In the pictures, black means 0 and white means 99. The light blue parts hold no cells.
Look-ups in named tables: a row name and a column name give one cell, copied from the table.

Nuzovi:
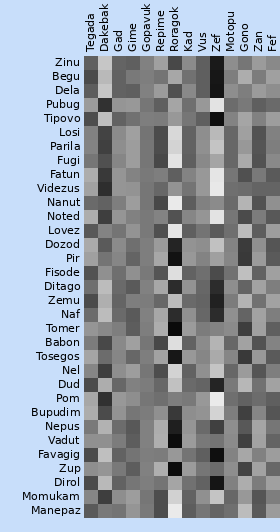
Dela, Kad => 53
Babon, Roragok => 86
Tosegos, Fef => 35
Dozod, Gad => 54
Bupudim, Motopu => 49
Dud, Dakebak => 67

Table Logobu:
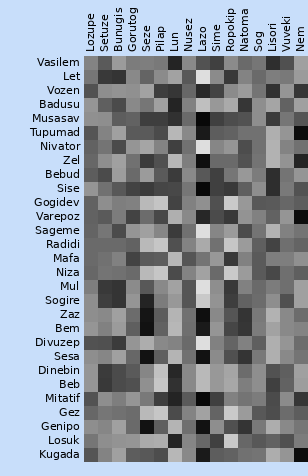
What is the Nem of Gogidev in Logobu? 36
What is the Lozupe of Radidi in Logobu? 41
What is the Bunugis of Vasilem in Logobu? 60
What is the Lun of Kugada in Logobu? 71
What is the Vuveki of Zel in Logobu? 57
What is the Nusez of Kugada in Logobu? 53
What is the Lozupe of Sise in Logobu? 58
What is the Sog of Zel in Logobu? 45

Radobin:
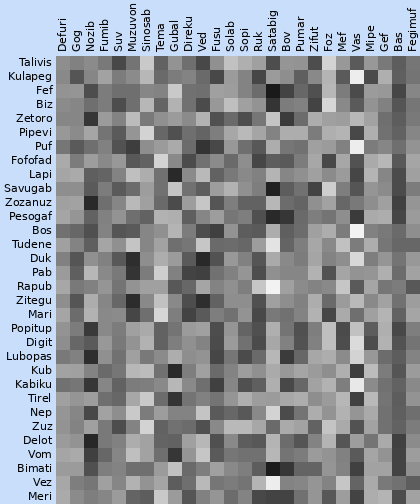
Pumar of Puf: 44
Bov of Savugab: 36
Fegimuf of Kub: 60
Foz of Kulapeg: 70
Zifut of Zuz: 38
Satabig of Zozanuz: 71

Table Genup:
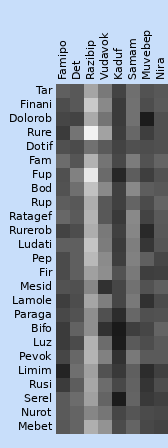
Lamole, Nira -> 29
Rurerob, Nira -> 34
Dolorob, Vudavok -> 45
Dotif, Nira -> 31
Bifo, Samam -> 24
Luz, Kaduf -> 11
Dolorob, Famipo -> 27
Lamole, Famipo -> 24
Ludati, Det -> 37
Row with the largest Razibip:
Rure

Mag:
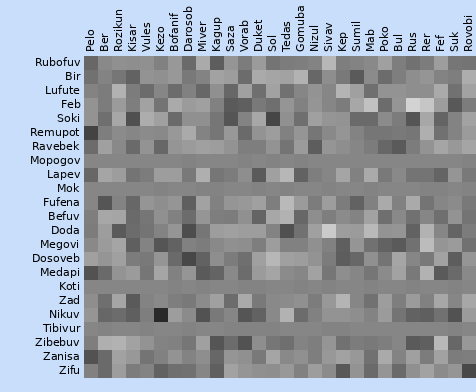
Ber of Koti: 52
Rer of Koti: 52
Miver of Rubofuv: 66
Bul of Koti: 52
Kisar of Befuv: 41
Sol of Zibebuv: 46
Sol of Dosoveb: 71
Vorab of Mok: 52
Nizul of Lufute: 57
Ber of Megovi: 60

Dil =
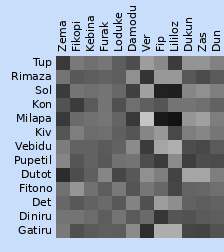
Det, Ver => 31
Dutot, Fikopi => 30
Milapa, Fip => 10
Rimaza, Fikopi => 34
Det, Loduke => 34
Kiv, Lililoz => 28
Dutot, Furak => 52
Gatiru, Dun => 32

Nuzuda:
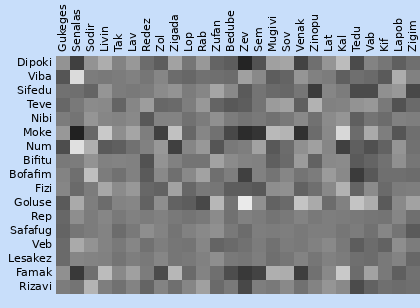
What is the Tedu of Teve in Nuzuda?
57
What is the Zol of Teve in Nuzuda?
40
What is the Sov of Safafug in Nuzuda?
49
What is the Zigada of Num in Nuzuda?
25
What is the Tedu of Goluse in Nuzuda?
76
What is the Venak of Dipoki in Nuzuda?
26
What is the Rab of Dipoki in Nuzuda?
59
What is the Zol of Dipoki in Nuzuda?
36
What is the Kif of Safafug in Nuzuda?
52
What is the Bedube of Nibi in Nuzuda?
48
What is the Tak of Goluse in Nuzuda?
51
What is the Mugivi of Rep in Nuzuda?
45
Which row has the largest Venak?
Goluse

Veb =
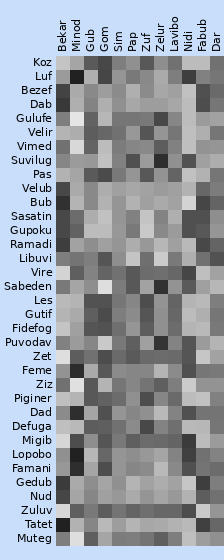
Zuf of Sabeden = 63
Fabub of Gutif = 68
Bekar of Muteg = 49
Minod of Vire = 37
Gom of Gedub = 64
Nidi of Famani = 31
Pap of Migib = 37
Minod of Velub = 66
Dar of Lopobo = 51
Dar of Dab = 46
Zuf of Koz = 34
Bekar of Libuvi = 49

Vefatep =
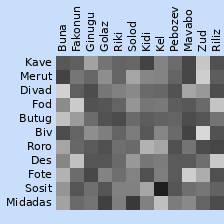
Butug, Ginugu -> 42
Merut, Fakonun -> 46
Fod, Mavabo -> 34
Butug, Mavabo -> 30
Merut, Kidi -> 52
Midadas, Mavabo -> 53
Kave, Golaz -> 45
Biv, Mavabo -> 26
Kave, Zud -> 77
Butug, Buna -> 75
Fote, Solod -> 51
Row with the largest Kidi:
Roro

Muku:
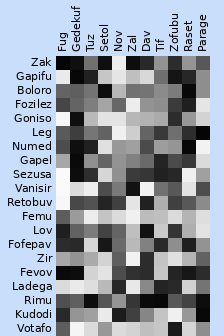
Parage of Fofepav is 57
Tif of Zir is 76
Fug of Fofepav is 17
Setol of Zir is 82
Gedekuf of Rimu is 37
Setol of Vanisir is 30
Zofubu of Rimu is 34
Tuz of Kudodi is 62
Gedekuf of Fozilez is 39
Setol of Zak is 6
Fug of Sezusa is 97
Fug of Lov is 12
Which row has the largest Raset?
Sezusa

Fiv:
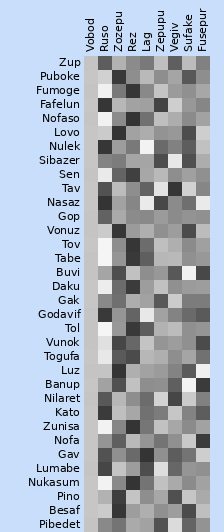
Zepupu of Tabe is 71
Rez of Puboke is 55
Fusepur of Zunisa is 63
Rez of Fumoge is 21
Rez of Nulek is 47
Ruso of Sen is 91

